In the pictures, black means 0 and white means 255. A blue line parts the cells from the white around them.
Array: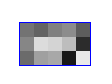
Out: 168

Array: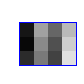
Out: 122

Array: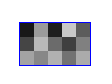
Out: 177

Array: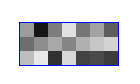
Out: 66

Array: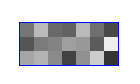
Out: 145

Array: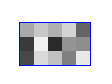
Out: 192

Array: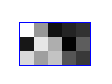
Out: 195
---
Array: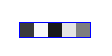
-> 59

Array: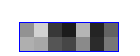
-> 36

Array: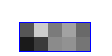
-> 59

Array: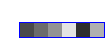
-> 74

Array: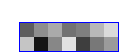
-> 62

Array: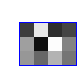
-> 46

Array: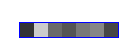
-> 70

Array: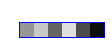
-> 77
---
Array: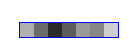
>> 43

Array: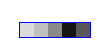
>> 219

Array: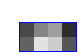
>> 45

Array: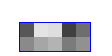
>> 138

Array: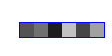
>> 112

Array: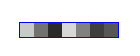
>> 43

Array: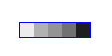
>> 236

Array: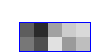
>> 119
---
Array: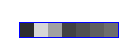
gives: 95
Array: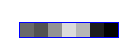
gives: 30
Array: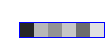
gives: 108
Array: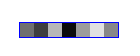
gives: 225
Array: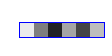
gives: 69
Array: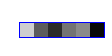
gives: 138
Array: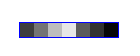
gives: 50
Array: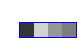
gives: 151
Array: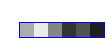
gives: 82
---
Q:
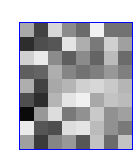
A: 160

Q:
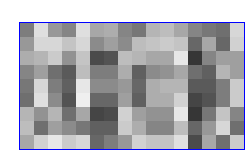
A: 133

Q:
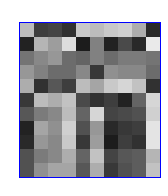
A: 228

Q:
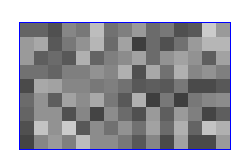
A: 94

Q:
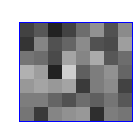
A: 66

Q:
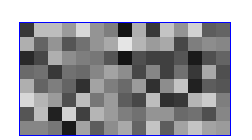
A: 126

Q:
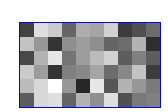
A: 60

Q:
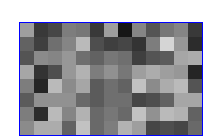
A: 166
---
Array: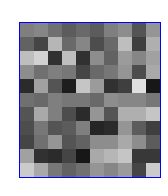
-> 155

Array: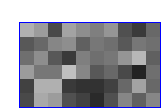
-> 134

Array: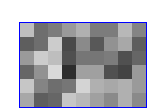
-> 138

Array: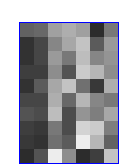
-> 44

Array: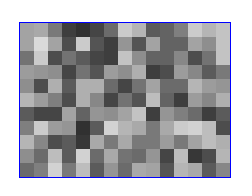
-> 169
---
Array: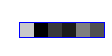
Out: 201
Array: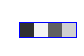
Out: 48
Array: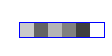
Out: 202
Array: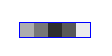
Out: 173
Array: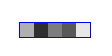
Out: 175
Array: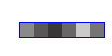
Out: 138
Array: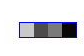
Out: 201
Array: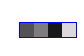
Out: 83
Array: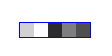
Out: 209
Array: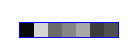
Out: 10
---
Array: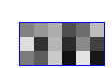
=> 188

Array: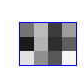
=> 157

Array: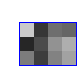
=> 102

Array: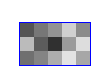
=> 139

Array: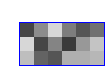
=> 113

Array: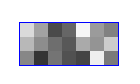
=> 129

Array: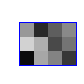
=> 137

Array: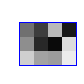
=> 24
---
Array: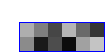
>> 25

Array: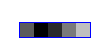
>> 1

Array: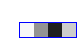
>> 147

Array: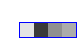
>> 58

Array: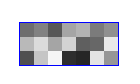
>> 197

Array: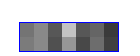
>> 137
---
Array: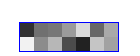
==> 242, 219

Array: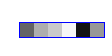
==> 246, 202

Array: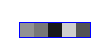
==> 206, 146

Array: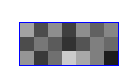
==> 203, 168

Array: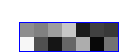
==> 247, 199

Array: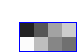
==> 252, 205
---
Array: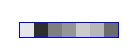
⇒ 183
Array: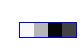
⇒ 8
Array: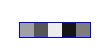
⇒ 21
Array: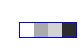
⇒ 211
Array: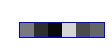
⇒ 75
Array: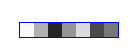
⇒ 73
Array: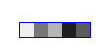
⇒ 31
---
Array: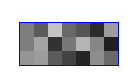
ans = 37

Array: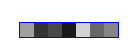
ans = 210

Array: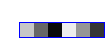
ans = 237

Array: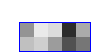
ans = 156

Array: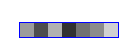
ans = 113

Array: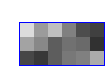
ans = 120
